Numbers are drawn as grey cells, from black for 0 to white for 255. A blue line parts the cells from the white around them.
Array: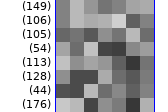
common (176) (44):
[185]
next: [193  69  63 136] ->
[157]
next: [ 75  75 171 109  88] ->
[123]
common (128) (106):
[171]
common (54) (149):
[164]
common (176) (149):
[185]
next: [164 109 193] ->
[69]

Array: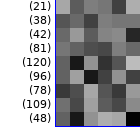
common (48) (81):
[98]
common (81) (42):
[105]
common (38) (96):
[65]
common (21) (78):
[167]
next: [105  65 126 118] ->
[118]

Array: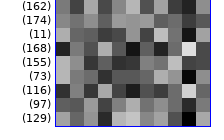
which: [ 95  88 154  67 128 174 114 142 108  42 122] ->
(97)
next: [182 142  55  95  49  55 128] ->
[114]

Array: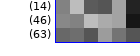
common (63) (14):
[85]
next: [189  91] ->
[85]
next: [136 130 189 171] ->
[163]
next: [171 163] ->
[22]
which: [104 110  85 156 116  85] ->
(63)
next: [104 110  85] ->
[156]
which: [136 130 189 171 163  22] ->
(46)

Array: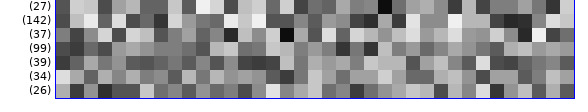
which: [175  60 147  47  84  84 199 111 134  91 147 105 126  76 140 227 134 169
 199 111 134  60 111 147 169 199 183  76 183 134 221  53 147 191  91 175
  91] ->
(26)
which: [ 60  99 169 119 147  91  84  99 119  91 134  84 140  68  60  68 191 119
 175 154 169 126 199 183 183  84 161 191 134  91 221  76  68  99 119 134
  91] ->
(39)
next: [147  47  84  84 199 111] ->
[134]
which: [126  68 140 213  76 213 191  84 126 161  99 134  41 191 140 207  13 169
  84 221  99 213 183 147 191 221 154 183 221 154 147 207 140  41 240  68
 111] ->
(37)

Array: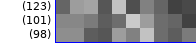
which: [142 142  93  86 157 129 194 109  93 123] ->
(98)
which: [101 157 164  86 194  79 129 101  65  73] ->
(123)
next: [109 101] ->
[65]
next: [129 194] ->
[109]
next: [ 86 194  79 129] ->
[101]

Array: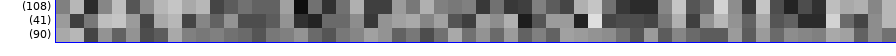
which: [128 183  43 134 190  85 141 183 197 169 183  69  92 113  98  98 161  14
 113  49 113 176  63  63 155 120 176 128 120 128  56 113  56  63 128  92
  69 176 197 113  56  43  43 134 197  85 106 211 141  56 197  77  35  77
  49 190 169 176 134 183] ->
(108)
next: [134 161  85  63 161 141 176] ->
[29]
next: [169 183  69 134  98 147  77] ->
[77]
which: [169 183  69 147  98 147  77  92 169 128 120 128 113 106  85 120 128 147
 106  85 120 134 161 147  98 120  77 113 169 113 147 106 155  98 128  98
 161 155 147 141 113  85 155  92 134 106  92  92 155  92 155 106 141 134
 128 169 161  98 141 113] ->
(90)

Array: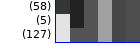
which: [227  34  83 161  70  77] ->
(5)
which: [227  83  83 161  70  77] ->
(127)

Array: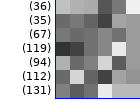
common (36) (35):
[120]
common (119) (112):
[66]
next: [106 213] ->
[100]

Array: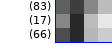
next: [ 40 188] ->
[232]
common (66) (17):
[40]
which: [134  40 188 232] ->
(17)
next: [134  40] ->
[188]

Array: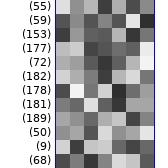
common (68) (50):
[217]
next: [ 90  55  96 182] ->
[243]
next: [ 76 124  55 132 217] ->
[197]
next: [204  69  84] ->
[110]
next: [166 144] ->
[104]
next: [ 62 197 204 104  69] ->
[104]

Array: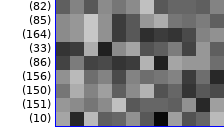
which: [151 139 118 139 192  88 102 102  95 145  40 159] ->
(151)
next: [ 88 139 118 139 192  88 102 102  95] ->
[131]
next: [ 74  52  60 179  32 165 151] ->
[151]
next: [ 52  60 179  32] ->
[165]
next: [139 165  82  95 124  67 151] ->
[95]

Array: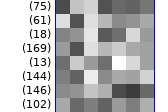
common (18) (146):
[147]
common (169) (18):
[155]
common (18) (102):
[155]
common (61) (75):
[82]

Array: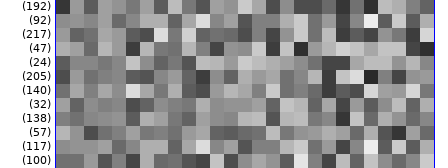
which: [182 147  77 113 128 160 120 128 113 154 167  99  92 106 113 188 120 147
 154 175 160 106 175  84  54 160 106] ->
(57)
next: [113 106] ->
[77]
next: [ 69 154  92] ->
[141]
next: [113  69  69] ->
[167]
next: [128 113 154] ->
[167]
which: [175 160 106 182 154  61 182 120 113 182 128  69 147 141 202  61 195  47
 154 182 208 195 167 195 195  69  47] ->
(47)
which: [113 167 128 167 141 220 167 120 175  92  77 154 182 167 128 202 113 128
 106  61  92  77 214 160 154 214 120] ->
(140)

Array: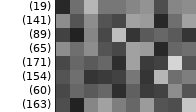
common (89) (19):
[134]
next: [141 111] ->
[141]
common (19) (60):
[141]
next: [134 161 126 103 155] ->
[84]
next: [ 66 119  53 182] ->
[111]

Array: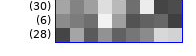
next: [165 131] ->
[159]
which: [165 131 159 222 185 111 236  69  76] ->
(30)

